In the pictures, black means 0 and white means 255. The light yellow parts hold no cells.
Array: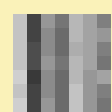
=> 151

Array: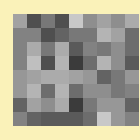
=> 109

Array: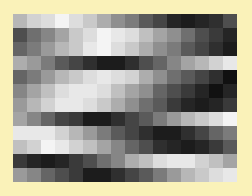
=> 37

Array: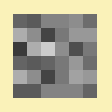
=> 152

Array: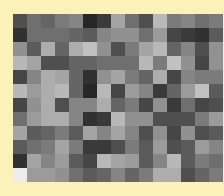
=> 91
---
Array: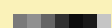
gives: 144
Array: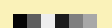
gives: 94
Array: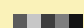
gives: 199
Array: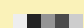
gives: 36
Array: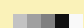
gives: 160
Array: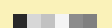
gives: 215
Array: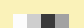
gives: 206
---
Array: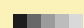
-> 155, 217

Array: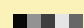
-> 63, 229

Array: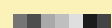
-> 191, 223

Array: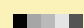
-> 186, 228

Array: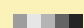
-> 180, 230

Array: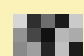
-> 17, 214

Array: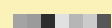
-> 225, 225

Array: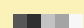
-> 195, 247
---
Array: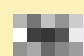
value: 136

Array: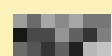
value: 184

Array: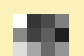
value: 106

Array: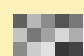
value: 55

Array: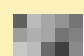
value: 63

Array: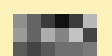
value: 112

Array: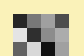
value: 17

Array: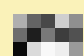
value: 238
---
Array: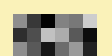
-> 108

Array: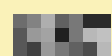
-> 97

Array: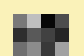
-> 140

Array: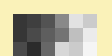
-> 215

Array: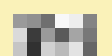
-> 186

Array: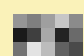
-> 188

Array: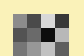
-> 151

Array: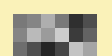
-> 69

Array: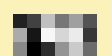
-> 147
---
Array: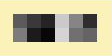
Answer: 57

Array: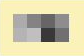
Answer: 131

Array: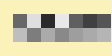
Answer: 223

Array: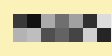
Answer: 18

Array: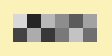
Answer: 37

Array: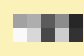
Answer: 174

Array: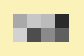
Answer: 199

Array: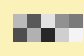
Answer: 88

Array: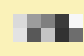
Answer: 156
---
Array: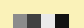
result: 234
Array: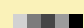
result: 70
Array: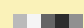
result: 101
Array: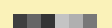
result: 53
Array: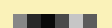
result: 10
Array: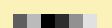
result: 2
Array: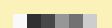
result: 72
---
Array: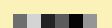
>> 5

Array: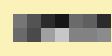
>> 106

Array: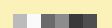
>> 58

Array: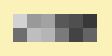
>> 79

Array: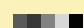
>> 4

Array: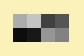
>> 13

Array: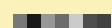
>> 203
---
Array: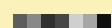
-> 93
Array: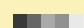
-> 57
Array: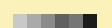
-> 201
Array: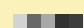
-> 211
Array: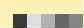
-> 60
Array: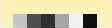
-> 197
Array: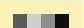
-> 91
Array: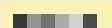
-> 56
